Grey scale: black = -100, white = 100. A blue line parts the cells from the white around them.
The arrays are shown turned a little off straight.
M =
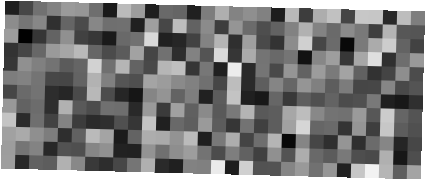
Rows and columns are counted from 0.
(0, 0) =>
-76
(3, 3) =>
21
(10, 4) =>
-36
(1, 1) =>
-8
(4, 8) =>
42
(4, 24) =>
28
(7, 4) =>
39
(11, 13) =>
2
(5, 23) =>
-27
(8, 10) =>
54
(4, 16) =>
85
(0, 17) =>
12
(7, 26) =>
-32
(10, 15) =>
-40
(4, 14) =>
-7
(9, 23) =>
-63
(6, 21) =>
-26
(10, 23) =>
-29
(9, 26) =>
-16
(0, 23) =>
51
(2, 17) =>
25
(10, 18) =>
-50
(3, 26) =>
75
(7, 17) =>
41
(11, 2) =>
-24
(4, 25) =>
-24
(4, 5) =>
-21
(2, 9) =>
-11
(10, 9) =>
-74
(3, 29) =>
20
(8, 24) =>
-59
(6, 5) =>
-42
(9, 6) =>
46
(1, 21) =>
39
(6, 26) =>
-5
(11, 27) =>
42
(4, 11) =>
43
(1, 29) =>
-33

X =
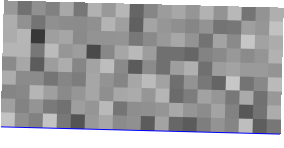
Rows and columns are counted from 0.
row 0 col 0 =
19
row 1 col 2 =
-9
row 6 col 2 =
42
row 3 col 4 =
18
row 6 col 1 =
7
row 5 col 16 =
56
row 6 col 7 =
12
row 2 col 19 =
35
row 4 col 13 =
38
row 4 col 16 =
28
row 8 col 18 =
-26
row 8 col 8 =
9
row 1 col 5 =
9
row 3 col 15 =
8
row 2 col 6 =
15
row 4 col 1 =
31
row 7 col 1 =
3
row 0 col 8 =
43
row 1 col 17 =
25
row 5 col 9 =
30
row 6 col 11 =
42
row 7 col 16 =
2
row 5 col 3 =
-8
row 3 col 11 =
-12
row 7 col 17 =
-31
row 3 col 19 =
40
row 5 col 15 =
-21
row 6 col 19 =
19
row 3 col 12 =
-12
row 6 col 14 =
27
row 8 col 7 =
31
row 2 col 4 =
30
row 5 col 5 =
-2
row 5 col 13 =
15
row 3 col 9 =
45
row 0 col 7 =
20

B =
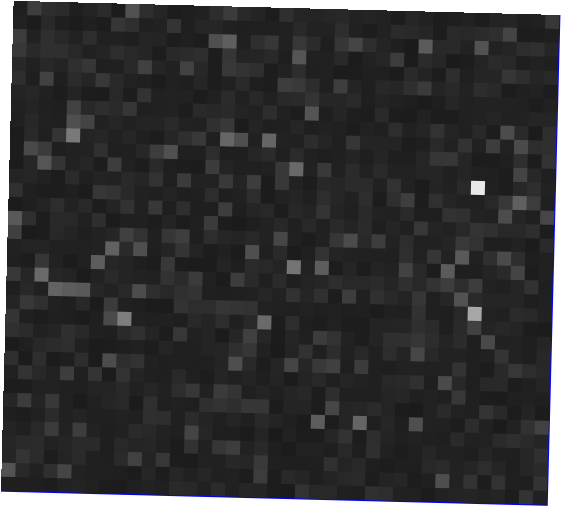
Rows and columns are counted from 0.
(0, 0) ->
-75
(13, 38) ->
-75
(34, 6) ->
-74
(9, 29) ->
-76
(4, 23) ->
-78
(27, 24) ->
-75
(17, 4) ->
-74
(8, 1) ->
-69
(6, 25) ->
-76
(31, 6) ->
-67
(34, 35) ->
-72
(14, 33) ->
-73
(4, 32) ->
-75
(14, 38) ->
-45
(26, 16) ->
-74
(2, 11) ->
-77
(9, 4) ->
-5
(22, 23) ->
-73
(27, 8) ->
-68
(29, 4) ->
-74
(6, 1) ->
-70
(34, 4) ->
-73
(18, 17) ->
-66
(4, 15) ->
-56
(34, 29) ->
-74
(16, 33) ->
-61
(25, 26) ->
-75
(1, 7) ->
-58
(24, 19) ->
-79
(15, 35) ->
-69
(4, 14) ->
-77
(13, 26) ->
-77
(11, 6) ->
-77
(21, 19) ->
-74
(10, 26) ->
-71
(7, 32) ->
-74
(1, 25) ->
-77
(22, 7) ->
-42
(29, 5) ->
-72
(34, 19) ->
-77

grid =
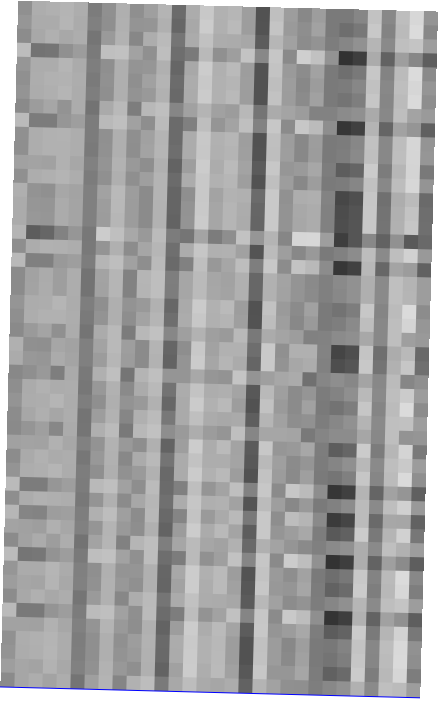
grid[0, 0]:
13
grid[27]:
[11, 34, 39, 35, 36, -7, 19, 39, 8, 34, 45, -10, 35, 53, 36, 37, 29, -31, 45, 25, 9, 17, -3, 3, 12, 45, 8, 49, 59, 22]
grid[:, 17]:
[-36, -35, -28, 7, -36, -36, -36, -8, 2, -36, -35, -29, -36, -16, -20, -21, 18, -34, -1, -19, -19, -36, -35, -5, -14, -21, 16, -31, -36, -26, 5, -29, -31, -36, 2, -34, -5, -27, -18, 5, -35, -32, -29, 4, -28, -36, -36, -31, -23]
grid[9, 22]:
-4
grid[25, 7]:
43
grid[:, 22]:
[-4, -4, -2, 15, -4, -4, -4, 2, 11, -4, -4, -2, -4, 3, 1, 1, 24, -4, 10, 0, 0, -4, -4, 2, 3, 1, 5, -3, -4, -2, 4, -2, -3, -4, 11, -4, 8, -2, 0, 14, -4, -3, -2, 12, -2, -4, -4, -3, -1]
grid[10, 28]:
67
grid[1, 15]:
46
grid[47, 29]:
-2
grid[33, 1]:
36
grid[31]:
[26, 28, 27, 39, 31, 1, 15, 40, 20, 11, 38, -22, 24, 60, 35, 46, 28, -29, 56, 18, 20, 31, -2, -27, -20, 59, -3, 43, 66, -4]
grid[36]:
[43, 4, 3, 23, 25, -1, 38, 48, 25, 10, 44, -18, 4, 53, 21, 33, 45, -5, 57, 11, 48, 42, 8, -54, -46, 47, -17, 31, 30, -23]
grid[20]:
[9, 28, 35, 24, 36, -10, 27, 42, 2, 41, 49, -2, 30, 46, 31, 28, 38, -19, 39, 27, 16, 9, 0, 7, 14, 37, 8, 50, 42, 23]
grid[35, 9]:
31
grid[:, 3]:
[41, 42, 32, 13, 42, 40, 42, 15, 18, 40, 39, 39, 41, 31, 34, 34, 2, 38, 20, 24, 24, 42, 39, 13, 30, 34, -1, 35, 42, 30, 6, 39, 34, 42, 18, 37, 23, 38, 23, 15, 42, 41, 32, 16, 39, 41, 42, 40, 28]
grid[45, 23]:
-6
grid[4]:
[18, 35, 35, 42, 34, -1, 12, 37, 16, 18, 38, -20, 32, 60, 38, 46, 23, -36, 53, 21, 10, 27, -4, -13, -5, 56, 3, 47, 72, 8]
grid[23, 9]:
44
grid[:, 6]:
[13, 12, 21, 50, 12, 14, 12, 33, 45, 13, 14, 16, 13, 27, 23, 22, 60, 16, 42, 28, 27, 12, 15, 34, 28, 22, 38, 19, 12, 23, 37, 15, 19, 12, 45, 16, 38, 17, 28, 49, 12, 14, 21, 47, 16, 12, 12, 14, 25]
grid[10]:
[12, 36, 39, 39, 36, -4, 14, 37, 11, 28, 42, -14, 35, 56, 38, 41, 25, -35, 49, 24, 7, 22, -4, -1, 8, 50, 7, 49, 67, 18]
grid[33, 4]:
35
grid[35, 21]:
20
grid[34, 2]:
-3
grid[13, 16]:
38
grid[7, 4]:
35
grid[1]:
[18, 34, 34, 42, 34, 0, 12, 38, 16, 17, 38, -20, 32, 60, 38, 46, 23, -35, 54, 21, 11, 27, -4, -14, -6, 57, 3, 46, 72, 7]
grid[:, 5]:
[-3, 0, -8, -4, -1, -4, -1, -10, -3, -3, -4, 1, -3, 0, 0, 0, -6, -5, -2, -10, -10, -1, -4, -9, 0, 0, -5, -7, -1, -9, -8, 1, -7, -2, -3, -6, -1, 1, -10, -4, 0, 1, -8, -3, 1, -2, -1, 1, -9]
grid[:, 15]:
[43, 46, 34, 24, 46, 42, 45, 22, 28, 43, 41, 46, 43, 40, 42, 42, 11, 39, 30, 27, 28, 46, 41, 21, 39, 42, 15, 37, 45, 32, 17, 46, 36, 45, 28, 39, 33, 45, 27, 25, 46, 46, 34, 27, 46, 44, 45, 46, 30]
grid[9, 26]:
7
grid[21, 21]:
26
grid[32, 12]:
34
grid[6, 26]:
5
